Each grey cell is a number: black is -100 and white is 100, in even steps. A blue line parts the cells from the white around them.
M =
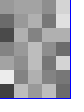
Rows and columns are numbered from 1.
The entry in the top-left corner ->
20
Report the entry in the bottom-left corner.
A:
-50
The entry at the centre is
48
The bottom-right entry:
-16
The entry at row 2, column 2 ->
20
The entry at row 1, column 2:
28
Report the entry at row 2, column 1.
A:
-16

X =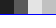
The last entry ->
51
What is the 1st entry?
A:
-75
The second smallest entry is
-30

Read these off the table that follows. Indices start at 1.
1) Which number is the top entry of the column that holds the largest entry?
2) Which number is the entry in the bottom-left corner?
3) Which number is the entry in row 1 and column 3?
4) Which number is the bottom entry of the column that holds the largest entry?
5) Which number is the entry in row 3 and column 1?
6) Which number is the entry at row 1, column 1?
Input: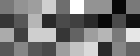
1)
100
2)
-32
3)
24
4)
53
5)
34
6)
-5

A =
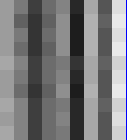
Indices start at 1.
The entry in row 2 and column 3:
-59
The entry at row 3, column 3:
-59
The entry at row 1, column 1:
22
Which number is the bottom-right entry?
64
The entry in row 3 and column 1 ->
22
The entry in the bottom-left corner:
31
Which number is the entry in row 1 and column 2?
-5
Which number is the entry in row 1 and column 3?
-51
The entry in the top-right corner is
74
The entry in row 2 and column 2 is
-24
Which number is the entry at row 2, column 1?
22

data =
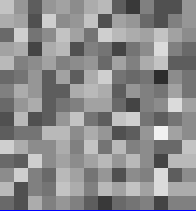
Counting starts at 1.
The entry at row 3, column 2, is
62
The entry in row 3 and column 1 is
-18
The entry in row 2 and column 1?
35
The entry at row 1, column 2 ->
18
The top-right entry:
18
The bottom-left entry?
-18
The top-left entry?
53
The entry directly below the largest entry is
-18
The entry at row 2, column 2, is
27
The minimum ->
-65
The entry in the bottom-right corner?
0
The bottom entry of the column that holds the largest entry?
-47
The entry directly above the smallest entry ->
53
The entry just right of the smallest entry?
10
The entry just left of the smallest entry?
-9
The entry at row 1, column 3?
-27
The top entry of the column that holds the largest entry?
-37
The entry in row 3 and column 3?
-9
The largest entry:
89
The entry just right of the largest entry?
27

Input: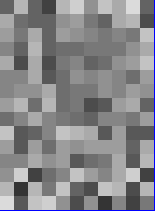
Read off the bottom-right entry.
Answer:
-6
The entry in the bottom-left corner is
72
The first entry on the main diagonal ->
-22
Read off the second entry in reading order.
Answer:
43
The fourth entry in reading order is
-49
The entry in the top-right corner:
-22
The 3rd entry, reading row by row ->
-22
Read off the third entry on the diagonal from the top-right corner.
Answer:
4
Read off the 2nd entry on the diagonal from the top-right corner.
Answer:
43
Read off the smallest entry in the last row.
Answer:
-59
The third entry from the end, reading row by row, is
4
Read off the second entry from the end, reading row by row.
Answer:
-49
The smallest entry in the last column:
-49
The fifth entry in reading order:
43
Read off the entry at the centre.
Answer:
-6
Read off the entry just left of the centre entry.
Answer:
-14
